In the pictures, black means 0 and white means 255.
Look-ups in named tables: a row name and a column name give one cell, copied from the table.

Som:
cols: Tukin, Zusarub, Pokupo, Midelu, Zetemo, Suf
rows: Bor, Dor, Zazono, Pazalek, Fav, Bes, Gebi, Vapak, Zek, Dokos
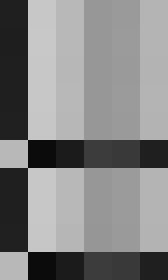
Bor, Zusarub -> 199
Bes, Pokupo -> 27
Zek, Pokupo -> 182
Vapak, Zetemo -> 155
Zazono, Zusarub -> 199
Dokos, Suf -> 31
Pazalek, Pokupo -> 184

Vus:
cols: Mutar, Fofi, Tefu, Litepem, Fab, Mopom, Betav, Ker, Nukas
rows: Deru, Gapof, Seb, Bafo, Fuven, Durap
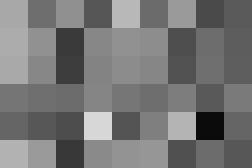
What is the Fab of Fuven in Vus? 84
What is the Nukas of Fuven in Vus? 101
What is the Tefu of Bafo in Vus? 108
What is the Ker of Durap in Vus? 108
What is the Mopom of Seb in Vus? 134
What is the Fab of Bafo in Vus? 118
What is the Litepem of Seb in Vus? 131
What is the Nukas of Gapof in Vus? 93
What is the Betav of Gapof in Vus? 78
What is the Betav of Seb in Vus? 82
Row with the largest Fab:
Deru

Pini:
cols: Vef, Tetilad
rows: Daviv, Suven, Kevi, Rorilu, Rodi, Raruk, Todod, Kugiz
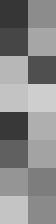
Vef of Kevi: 183
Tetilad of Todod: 125
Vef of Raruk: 96
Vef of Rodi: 56
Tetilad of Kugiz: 138
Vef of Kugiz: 196
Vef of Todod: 149
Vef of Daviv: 54
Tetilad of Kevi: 79
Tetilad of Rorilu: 206
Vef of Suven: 70
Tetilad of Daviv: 140
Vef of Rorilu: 195
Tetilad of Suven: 166
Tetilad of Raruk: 163

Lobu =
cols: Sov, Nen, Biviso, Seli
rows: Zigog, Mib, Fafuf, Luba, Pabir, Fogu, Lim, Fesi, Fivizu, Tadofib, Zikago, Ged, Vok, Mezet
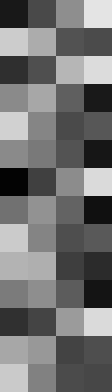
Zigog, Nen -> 73
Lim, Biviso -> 140
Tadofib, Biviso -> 62
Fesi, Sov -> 113
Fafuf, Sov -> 47
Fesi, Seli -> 16
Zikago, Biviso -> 92
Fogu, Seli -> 22
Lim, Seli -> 218
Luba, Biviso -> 95
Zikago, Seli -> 20
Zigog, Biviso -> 142
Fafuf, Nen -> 79
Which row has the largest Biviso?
Fafuf

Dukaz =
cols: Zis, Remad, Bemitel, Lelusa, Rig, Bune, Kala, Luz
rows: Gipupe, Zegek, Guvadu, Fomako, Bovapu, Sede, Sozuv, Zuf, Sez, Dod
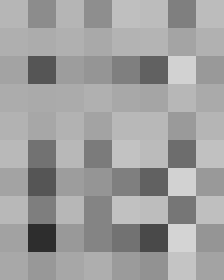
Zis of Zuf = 184
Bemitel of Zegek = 176
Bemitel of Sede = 184
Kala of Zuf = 118
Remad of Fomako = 170
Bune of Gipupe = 188
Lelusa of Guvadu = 149
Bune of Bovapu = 184
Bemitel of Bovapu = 178
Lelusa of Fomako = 176
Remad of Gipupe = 140
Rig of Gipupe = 191
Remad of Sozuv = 85
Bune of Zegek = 180
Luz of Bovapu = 181
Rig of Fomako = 168
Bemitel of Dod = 167
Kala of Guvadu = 210
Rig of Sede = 194
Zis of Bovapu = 178

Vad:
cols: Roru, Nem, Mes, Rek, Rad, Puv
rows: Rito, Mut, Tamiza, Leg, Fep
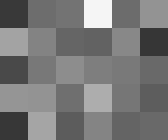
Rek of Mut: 98
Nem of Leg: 147
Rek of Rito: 245
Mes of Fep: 92
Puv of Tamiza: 105
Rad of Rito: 108
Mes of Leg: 111
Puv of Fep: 105
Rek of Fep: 132
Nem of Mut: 131
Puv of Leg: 93
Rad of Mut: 136
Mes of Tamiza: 141
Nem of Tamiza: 120
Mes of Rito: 115
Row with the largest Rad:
Mut

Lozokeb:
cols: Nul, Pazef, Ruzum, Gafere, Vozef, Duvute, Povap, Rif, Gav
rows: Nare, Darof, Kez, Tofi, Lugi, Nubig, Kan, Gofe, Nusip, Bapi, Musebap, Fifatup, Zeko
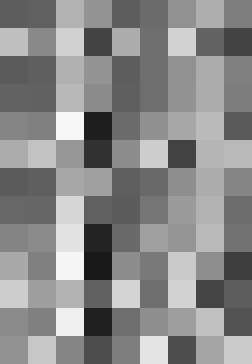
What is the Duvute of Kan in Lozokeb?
105
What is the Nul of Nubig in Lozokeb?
172
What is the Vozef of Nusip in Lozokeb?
106
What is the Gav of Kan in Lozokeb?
133
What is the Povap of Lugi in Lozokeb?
167
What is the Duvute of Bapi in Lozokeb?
121

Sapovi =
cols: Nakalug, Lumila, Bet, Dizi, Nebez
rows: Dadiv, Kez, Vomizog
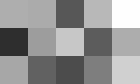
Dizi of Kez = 92
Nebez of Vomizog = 208
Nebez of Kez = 173
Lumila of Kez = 157
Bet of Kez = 199
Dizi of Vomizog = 126
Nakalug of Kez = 46
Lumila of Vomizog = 97
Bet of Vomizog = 76
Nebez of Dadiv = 254
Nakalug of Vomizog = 167
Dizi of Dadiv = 184
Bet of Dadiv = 87
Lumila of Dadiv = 171
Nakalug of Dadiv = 174

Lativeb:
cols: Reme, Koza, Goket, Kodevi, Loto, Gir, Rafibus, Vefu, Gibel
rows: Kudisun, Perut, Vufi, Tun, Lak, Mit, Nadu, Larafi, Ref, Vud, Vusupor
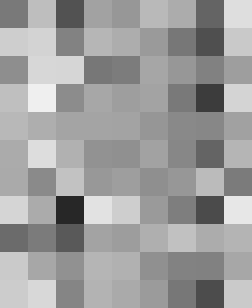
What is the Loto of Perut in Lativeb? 173
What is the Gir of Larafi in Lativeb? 154
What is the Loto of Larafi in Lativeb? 206
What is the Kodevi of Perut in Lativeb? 182
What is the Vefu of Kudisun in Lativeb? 100
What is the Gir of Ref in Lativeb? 175
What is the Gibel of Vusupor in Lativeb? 202
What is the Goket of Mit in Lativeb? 177
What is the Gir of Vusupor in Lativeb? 155
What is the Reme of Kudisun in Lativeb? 121
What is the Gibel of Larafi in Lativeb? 231
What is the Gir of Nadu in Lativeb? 143
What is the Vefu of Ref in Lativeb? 172
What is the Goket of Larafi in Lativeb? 39
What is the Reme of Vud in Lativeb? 202
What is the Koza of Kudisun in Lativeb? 190
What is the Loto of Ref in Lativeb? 157
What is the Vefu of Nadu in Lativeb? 187
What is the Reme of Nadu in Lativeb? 170
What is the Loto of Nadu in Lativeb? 158

